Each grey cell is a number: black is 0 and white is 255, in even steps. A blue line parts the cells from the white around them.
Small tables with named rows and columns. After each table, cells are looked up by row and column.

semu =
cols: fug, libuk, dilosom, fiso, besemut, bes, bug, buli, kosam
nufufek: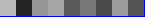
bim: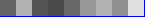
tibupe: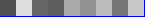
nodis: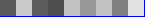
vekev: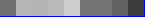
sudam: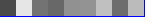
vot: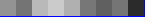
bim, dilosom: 84
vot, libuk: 116
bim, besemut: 104
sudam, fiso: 104
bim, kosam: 223
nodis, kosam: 226
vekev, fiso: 185
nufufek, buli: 155
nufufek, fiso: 166
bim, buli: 143

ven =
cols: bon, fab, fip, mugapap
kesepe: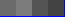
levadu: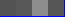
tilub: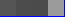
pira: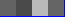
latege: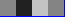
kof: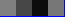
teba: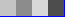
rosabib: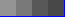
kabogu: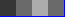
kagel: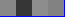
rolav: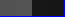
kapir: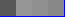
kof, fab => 71
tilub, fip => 75
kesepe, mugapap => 67
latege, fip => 195
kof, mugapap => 119
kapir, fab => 150
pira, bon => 99
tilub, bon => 85
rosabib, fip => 88
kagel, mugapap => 130
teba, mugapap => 77
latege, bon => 135
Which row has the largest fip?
teba

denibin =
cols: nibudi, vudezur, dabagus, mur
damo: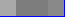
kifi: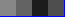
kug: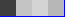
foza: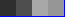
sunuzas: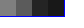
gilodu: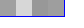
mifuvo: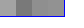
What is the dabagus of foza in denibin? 168
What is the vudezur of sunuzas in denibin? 91
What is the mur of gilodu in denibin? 158
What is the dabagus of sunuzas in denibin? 36
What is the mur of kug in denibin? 183
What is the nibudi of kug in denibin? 62
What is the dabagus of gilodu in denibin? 152
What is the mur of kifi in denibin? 78
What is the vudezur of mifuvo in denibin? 121
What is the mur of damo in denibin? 137
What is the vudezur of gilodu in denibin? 215
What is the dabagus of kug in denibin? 212
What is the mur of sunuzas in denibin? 24
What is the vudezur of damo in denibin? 125
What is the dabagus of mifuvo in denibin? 143
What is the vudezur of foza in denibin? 78
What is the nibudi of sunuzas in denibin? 127
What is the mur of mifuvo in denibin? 146

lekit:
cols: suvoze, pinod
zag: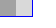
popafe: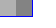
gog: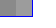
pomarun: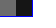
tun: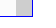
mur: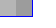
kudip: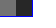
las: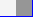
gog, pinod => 156
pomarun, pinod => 21
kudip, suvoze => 114
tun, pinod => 206
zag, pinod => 217
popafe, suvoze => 177
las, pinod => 150
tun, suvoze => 251
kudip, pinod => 39
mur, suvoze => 181
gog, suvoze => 138
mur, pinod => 156
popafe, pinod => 131
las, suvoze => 244

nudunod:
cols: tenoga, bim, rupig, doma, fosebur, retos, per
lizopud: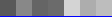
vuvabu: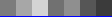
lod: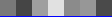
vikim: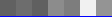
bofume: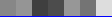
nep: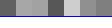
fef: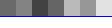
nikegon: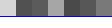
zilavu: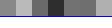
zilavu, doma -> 45
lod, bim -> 69
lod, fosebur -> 139
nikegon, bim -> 81
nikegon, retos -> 87
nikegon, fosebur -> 74
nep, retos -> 144
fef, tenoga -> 106
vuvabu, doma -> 113
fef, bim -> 131
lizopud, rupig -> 101

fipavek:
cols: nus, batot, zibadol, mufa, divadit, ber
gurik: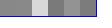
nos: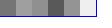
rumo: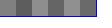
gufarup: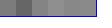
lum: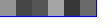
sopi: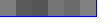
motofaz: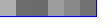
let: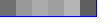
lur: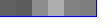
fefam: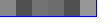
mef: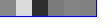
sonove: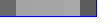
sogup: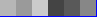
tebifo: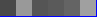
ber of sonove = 92
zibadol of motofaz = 107
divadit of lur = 130
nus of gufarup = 124
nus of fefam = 136
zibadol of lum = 85
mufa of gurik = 122

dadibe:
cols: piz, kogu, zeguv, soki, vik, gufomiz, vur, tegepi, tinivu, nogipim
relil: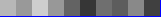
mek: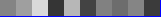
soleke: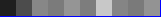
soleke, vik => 149
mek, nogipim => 59
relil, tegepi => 93
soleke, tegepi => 133
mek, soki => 53
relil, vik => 99
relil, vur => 111
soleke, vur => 200
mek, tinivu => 133
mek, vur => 129
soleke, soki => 123
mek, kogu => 159
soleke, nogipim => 147
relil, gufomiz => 54
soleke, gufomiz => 125
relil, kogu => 153
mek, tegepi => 109
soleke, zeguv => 135
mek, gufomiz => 67
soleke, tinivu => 122

